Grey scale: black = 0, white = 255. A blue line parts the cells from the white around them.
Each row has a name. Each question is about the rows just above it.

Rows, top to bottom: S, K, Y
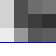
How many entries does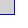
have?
1
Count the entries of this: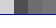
4

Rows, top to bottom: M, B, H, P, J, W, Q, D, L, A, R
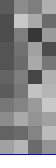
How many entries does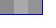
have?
3
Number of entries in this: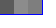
3
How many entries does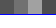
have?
4

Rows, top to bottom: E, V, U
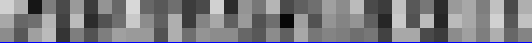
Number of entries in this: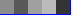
5
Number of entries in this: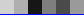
6
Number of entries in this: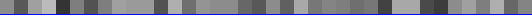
38
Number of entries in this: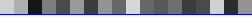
18

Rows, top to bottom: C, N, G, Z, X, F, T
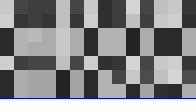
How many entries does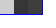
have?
3
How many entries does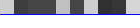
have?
10
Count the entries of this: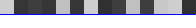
14
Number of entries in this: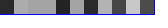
11
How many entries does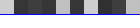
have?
10
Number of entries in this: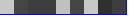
9

